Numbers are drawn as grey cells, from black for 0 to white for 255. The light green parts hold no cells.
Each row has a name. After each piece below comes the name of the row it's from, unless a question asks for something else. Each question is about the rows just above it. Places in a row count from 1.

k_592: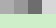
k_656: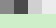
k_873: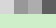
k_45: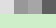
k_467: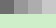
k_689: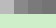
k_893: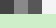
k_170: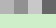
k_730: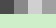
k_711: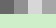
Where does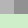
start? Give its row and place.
k_170, 1
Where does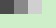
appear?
k_730
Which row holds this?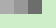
k_592
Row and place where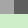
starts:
k_45, 3
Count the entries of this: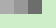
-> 3

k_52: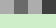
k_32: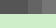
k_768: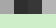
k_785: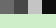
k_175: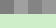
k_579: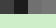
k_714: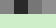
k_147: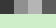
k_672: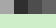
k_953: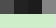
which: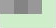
k_175
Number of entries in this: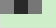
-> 3
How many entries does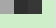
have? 3
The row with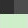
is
k_672

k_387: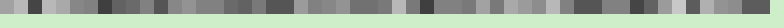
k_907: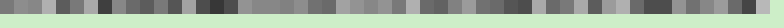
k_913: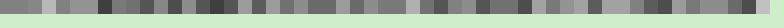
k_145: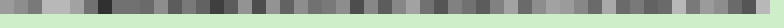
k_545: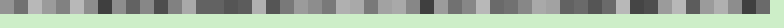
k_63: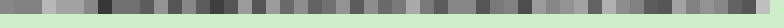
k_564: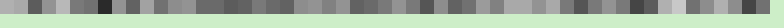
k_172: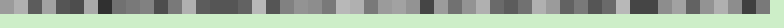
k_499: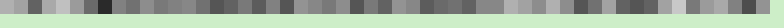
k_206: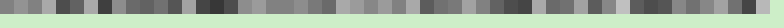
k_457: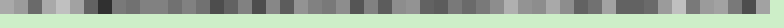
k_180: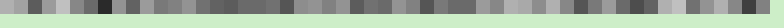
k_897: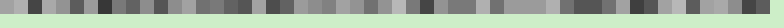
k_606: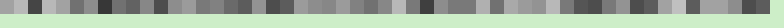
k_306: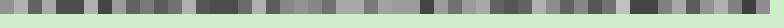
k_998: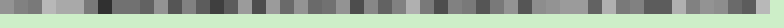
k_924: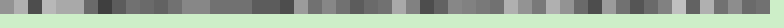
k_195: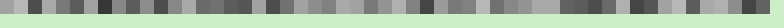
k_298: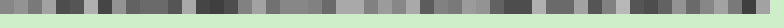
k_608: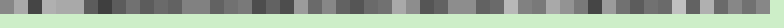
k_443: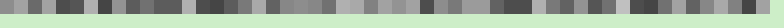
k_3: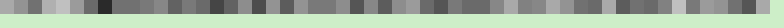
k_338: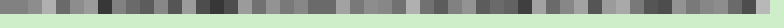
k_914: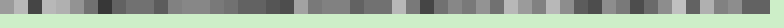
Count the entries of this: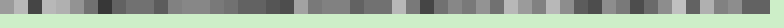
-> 55
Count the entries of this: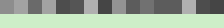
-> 16
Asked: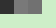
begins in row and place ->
k_457, 8
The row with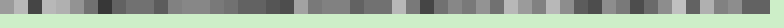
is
k_914
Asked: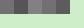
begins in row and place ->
k_145, 31

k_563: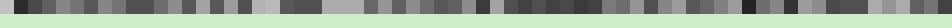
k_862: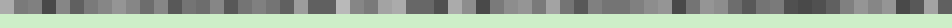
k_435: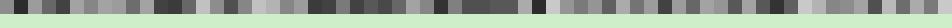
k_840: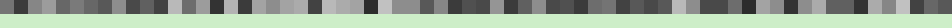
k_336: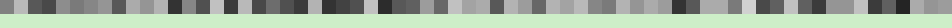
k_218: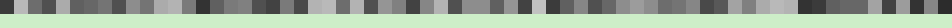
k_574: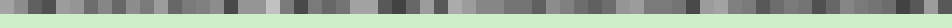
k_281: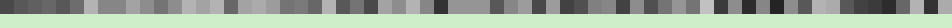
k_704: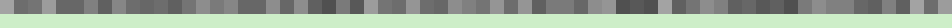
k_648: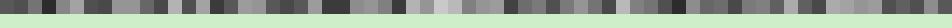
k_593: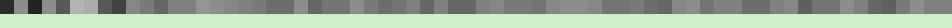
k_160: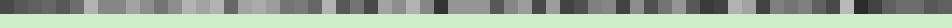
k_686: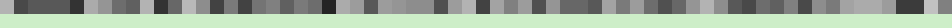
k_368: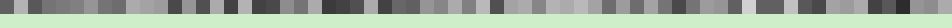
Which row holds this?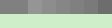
k_593
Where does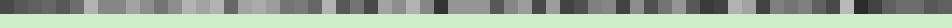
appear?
k_160
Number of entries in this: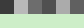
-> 6
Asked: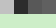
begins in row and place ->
k_336, 27
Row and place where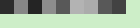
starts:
k_281, 54

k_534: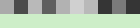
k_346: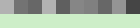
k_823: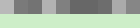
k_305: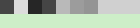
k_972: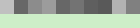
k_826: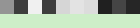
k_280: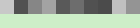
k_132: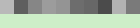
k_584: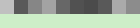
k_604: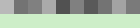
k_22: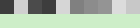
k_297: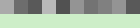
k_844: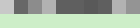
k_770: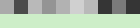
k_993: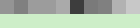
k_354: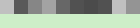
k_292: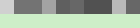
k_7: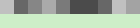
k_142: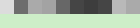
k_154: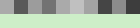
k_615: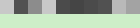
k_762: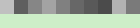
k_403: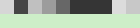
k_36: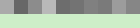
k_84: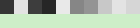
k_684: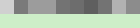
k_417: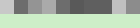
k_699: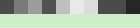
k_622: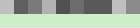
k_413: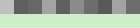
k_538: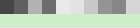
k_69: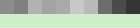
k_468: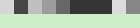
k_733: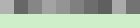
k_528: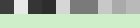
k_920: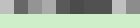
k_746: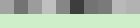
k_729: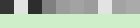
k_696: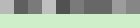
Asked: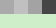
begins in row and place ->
k_154, 5
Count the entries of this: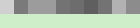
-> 10
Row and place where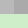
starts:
k_142, 9
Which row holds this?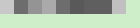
k_417
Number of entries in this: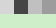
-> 4
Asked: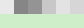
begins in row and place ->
k_84, 5
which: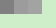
k_729

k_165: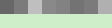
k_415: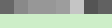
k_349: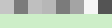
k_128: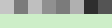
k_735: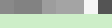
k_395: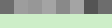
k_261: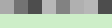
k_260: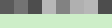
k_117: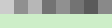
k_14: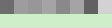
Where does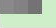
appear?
k_165
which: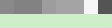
k_735
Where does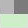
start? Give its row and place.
k_349, 4
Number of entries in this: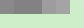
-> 5

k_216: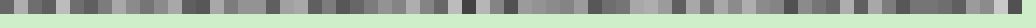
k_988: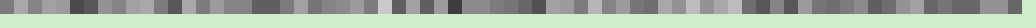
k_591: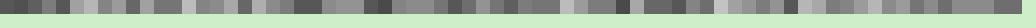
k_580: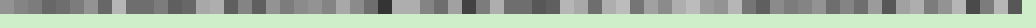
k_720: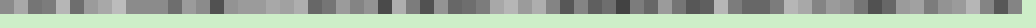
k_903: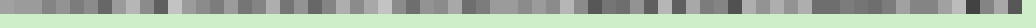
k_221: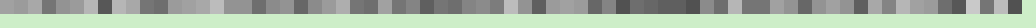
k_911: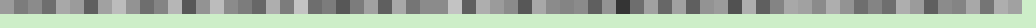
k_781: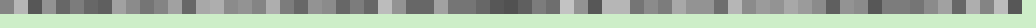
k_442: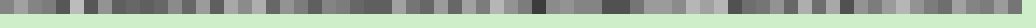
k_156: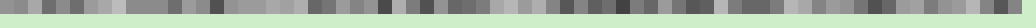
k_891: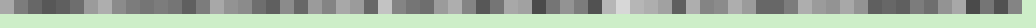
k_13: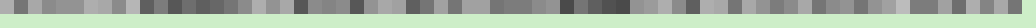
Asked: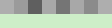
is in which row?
k_216
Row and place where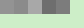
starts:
k_903, 31
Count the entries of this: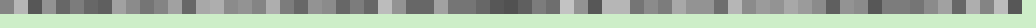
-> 73
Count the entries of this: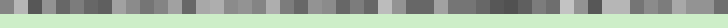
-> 52

